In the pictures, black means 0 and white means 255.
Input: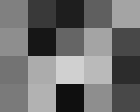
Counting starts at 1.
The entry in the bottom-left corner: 122
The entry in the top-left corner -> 128
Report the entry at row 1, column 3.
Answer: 30
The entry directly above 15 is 208
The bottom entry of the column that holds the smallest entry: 15

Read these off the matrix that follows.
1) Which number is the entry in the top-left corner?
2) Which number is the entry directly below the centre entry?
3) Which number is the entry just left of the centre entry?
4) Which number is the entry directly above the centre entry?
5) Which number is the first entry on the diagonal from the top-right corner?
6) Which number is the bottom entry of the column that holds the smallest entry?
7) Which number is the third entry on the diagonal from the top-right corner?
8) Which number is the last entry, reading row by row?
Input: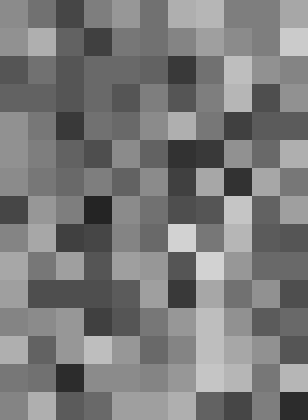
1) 139
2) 105
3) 139
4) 139
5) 167
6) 105
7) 190
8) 44

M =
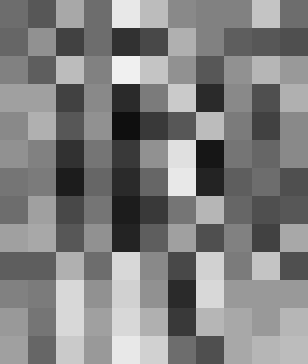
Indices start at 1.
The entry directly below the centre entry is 57
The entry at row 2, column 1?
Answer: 102
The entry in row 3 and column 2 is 94
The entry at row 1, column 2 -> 87
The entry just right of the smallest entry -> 57
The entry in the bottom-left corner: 160
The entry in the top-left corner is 109
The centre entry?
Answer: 102
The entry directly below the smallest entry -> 57
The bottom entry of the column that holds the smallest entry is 232
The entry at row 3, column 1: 129
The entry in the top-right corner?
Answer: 109
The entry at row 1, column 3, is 168
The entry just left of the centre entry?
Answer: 42
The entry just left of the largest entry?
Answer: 129
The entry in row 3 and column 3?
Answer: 188
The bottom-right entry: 188
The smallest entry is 15
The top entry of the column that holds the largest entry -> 232

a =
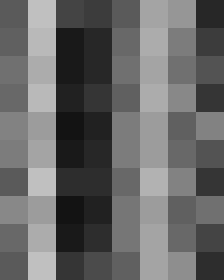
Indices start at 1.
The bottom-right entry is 45
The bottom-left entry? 90
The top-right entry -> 39
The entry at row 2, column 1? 96
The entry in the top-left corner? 90
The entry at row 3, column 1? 112
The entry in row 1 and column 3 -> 68
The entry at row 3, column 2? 172
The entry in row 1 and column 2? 192
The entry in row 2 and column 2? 185
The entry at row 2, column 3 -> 25

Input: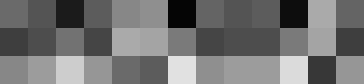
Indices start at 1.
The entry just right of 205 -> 150
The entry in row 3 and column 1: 135
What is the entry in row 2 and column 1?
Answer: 62
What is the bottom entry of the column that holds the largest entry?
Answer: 225
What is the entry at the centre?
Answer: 122
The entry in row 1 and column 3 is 27
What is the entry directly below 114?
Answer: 205
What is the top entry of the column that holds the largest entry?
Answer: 5
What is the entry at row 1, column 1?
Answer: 106
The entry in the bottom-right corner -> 150
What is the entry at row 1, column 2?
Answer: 84

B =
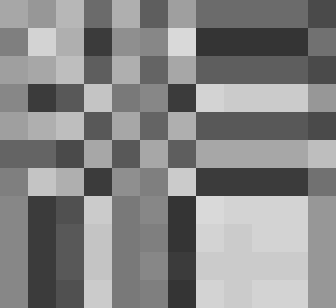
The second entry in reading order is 151
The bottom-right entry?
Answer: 151
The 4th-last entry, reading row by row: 203
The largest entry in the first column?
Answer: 167
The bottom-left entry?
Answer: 135
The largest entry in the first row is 183
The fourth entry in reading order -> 107
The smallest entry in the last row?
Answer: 52
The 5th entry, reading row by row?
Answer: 175
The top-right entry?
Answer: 74
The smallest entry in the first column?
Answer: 100
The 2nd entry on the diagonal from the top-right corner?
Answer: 52
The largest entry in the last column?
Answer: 190

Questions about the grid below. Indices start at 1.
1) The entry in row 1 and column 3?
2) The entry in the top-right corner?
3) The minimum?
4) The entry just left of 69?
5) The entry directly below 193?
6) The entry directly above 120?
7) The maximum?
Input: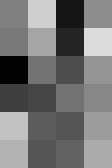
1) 22
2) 142
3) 2
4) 63
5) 178
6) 128
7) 220

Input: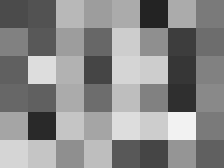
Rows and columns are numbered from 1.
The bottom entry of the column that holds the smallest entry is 69
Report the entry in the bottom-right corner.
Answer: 96
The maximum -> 242
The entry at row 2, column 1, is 129
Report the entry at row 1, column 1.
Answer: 75
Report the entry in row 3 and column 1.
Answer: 96
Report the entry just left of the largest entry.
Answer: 205
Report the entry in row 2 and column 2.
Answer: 88
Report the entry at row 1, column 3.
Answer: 184
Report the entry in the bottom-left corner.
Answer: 213
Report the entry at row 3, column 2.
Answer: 221
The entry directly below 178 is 171
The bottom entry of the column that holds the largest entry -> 149
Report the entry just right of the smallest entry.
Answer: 171

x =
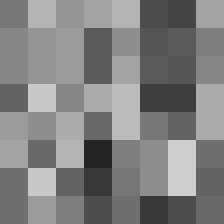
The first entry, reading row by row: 119
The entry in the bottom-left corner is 111
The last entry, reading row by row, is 105
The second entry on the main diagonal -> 148
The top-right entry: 163
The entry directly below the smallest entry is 56
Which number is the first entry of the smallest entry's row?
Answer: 163
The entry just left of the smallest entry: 179
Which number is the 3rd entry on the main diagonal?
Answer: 155
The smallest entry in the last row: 56
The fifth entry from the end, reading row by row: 77
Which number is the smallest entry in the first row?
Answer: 69
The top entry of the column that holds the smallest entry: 163

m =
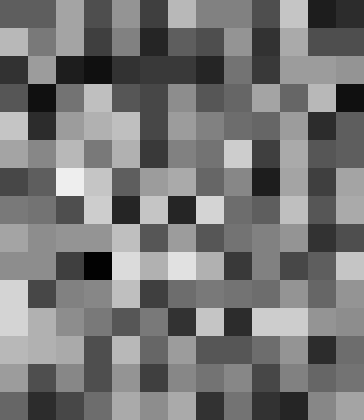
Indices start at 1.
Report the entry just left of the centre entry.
197
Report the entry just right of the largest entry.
197
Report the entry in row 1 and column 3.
164
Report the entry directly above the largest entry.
184
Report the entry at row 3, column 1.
50
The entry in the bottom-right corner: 164
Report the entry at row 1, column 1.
94
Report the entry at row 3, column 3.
29
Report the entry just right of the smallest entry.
219
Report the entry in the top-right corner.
44
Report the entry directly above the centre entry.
170
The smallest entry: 2
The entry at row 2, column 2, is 121
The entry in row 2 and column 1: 184
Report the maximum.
238
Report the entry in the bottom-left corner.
102
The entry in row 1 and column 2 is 94
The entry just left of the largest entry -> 94
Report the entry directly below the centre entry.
156
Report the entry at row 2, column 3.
164
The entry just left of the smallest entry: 63
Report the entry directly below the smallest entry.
135
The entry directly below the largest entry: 78
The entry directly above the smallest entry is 148
